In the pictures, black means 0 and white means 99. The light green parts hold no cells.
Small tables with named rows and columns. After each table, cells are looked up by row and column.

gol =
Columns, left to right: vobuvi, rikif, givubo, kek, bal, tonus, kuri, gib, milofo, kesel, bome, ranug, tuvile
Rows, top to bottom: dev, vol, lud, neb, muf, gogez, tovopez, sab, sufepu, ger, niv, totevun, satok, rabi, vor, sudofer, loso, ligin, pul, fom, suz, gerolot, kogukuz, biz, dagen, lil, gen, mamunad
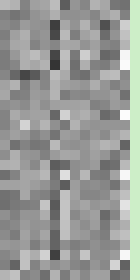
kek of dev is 62
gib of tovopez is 43
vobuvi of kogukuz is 51
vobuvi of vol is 50
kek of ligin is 65
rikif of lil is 56
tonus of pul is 48
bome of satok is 58
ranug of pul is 45
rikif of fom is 46
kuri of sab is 66
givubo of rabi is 59
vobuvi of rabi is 57
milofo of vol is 57

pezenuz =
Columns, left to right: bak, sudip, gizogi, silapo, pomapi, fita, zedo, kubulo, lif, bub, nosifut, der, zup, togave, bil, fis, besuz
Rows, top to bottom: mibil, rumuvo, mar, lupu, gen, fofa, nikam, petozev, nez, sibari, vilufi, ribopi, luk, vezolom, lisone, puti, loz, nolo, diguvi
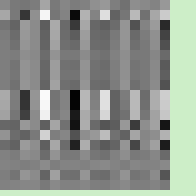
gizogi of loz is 49
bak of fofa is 49
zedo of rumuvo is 51
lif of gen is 59
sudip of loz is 50
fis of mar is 60
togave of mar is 32
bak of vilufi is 65
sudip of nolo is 45
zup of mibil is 44
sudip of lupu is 42
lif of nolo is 58
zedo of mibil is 52
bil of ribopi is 46
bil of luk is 55
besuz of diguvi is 47
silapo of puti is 53

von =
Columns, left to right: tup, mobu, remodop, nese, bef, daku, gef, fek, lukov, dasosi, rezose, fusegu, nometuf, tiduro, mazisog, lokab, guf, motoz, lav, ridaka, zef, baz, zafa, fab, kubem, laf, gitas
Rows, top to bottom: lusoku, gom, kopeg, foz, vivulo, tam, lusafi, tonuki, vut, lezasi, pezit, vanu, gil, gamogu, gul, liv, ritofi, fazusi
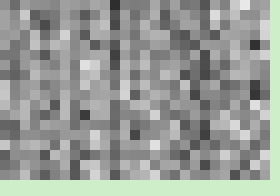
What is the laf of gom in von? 55
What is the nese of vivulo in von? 75
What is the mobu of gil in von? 38
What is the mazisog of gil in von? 47
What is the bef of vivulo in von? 57
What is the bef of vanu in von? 38
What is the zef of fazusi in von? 51
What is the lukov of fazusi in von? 56
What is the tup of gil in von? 39
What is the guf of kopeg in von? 39
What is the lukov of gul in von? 55
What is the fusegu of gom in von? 32
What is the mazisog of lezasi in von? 60
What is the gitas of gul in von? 51
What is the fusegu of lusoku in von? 18
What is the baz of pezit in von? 51
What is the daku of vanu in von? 50
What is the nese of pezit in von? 55
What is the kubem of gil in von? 50
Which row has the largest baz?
gom

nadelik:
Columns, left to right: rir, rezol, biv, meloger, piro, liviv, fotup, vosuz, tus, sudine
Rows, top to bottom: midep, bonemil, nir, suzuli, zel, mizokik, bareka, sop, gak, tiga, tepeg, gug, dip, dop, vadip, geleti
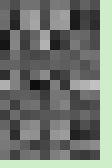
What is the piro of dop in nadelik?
24
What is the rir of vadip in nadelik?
47
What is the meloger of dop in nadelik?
56
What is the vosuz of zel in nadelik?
47
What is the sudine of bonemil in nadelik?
19
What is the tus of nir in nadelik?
26
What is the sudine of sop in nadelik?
35
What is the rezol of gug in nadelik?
42
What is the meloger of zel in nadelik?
43

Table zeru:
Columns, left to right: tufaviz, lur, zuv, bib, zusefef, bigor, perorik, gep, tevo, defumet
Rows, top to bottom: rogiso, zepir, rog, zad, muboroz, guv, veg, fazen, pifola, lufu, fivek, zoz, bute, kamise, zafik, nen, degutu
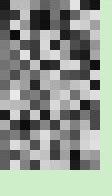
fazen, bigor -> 83
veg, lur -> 51
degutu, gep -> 11
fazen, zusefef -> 68
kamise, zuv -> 27
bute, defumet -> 28
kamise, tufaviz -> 39
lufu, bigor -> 72
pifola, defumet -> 10
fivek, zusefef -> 49
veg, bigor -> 17
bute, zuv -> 5
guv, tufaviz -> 50
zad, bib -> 40
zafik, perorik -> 67
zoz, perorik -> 32
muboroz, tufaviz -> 48
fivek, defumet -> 35
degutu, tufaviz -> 37
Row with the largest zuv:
guv

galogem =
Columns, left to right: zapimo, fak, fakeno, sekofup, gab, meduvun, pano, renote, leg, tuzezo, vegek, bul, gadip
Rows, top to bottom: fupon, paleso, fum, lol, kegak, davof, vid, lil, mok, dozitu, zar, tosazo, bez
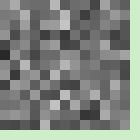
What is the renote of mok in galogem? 26
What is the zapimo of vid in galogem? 53
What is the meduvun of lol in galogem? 37
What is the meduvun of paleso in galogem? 45
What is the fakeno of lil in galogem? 52
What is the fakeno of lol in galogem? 47
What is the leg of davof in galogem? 34
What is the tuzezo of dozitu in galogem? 67
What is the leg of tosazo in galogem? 21
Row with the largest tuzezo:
dozitu

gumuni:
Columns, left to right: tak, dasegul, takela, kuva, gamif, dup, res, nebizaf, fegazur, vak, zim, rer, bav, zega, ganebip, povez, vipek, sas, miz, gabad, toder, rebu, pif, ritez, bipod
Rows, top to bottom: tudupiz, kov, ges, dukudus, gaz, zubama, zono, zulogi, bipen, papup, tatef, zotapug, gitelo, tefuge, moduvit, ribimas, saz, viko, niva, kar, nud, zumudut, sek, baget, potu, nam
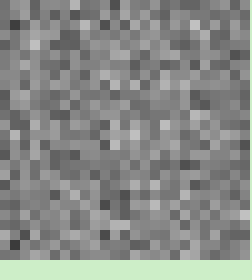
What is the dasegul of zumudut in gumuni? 46
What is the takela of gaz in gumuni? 58
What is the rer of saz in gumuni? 46
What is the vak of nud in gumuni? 55
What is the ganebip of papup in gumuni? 52
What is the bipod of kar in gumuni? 51
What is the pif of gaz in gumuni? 45
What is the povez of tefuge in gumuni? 46
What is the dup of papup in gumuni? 40
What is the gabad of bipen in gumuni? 54
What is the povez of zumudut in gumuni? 58
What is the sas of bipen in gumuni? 58
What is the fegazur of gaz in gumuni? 49
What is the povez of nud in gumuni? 72
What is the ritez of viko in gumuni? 52
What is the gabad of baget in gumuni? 57
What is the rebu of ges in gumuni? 60
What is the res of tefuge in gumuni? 47
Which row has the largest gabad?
ges

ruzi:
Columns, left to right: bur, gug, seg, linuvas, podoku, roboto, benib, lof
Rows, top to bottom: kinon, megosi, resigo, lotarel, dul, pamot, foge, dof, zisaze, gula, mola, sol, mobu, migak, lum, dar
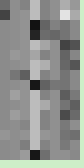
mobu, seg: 52
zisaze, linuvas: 9
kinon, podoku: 51
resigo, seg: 57
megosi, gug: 55
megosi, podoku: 51
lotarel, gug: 55
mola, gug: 55
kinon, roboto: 56
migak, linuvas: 73
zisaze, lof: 53
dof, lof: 53
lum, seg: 49
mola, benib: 45
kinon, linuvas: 73
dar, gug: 55
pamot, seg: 57

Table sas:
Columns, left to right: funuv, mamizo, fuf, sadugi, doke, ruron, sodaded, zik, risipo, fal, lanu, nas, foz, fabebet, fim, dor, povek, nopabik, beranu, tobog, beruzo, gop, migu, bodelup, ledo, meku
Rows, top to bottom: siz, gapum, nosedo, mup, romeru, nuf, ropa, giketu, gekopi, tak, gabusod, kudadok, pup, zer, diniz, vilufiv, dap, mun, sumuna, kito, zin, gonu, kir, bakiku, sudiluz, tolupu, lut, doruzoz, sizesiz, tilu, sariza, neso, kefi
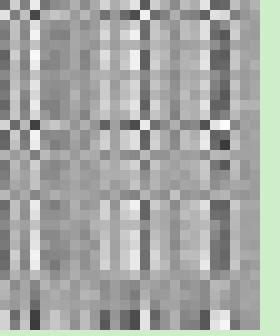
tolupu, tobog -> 73
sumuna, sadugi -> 75
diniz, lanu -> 81
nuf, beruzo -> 86
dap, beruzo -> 78
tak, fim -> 43

